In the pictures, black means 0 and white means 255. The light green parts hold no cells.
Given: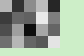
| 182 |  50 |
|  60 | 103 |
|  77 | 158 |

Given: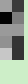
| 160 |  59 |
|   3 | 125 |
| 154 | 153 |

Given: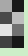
| 168 |  25 |
|  73 | 190 |
| 227 | 113 |

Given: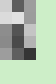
| 208 |  93 |
| 219 | 225 |
| 141 |  84 |

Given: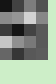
|  20 |  66 |
| 139 | 149 |
|  59 |  21 |

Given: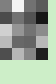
| 127 | 244 |
|  75 | 114 |
| 208 | 149 |

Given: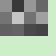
| 144 |  56 |
| 116 | 197 |
|  96 | 100 |

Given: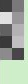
|  63 | 121 |
| 224 | 151 |
|  97 | 178 |
